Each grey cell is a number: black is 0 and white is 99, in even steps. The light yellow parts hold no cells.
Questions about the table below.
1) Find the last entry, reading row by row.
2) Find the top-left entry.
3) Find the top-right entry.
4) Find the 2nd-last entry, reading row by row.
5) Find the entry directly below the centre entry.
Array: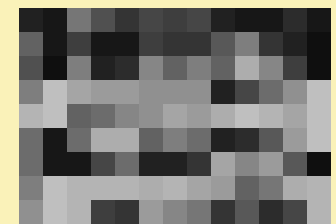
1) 70
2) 13
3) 9
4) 27
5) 49

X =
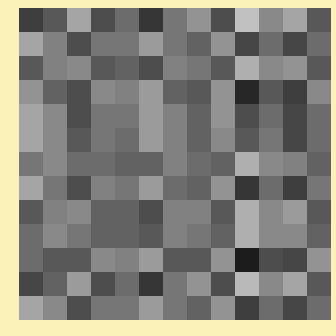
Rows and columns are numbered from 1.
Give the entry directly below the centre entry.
42
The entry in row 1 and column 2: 34
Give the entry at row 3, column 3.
53
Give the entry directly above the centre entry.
50
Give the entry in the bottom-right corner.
42
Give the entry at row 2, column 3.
30
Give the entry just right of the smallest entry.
30
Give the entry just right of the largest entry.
53
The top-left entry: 24
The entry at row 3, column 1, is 34
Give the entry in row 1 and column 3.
64
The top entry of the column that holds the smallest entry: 75
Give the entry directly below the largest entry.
27
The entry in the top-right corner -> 34
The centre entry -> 50
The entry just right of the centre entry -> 42
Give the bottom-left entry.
64
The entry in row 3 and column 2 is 50
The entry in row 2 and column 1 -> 64
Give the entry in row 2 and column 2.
50
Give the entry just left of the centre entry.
38

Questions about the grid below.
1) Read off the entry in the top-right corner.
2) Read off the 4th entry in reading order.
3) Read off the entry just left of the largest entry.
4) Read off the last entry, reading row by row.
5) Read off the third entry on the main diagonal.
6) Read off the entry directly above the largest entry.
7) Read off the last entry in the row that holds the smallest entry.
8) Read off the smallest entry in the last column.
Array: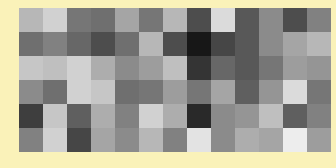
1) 50
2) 43
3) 64
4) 61
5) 81
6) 37
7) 71
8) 46

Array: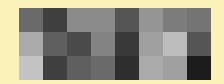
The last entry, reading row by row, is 11
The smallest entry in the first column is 41
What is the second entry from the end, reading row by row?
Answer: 62
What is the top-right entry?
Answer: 45
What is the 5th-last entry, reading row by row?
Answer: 41
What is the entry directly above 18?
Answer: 22
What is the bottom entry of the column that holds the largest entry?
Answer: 76

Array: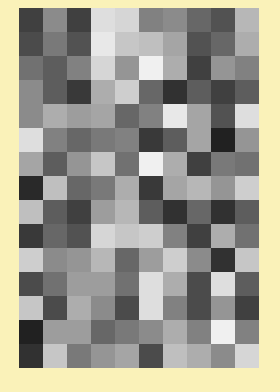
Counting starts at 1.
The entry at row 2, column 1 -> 29
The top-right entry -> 71
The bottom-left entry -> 19
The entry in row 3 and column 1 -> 44
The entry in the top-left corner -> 25
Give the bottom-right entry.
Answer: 83
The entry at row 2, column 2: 47
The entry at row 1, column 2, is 54
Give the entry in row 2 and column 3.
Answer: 32
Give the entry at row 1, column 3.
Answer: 25

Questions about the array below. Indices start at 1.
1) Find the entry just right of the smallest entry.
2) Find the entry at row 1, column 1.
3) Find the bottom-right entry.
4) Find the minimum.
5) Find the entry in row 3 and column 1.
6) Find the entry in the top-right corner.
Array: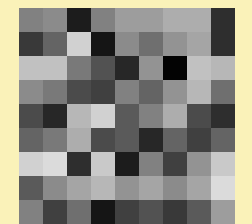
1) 75
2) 50
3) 61
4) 1
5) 75
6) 18
